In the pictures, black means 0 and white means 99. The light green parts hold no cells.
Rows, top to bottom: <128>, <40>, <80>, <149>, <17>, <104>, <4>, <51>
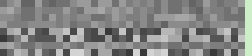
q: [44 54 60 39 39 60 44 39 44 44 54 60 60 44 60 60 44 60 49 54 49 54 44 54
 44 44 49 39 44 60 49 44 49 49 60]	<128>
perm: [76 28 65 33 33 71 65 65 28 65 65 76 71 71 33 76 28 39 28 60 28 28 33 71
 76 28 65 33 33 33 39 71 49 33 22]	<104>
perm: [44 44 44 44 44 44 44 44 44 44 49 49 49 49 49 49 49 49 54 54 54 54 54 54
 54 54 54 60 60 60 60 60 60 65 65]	<4>
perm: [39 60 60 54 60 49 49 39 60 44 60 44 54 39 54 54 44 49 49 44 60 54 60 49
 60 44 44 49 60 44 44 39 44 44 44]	<128>

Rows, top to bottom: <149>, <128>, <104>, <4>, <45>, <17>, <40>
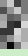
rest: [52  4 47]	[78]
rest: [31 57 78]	[47]
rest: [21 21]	[83 67]
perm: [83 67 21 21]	<45>
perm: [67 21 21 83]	<45>
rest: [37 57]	[78 67]
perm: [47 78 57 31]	<128>

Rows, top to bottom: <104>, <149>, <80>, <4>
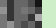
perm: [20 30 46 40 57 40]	<4>
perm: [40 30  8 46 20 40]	<104>
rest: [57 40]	[30 40 20]
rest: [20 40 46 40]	[25]
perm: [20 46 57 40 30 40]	<4>
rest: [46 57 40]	[30 40 20]
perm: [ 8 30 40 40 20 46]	<104>

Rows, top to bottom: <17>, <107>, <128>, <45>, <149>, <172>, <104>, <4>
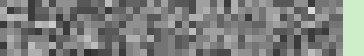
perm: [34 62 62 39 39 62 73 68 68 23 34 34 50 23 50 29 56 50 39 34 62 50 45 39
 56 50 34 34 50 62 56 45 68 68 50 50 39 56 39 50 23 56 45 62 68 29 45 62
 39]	<128>
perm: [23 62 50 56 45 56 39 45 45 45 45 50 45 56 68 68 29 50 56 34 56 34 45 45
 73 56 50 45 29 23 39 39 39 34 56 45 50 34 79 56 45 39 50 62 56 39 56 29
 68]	<45>
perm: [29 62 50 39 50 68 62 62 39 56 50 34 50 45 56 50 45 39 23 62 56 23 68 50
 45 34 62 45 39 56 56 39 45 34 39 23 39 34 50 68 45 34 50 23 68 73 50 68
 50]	<172>
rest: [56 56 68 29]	[56 29 45 45 56 39 45 50 45 45 39 39 56 62 56 45 34 62 68 50 34 45 45]
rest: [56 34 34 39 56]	[34 23 29 23 50 50]

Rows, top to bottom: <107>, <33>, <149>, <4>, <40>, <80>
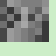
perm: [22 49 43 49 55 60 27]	<40>
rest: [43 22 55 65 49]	[43 22]
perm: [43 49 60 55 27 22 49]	<40>
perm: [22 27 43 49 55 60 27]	<80>
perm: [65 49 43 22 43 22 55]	<4>
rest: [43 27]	[22]
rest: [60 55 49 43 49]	[22]

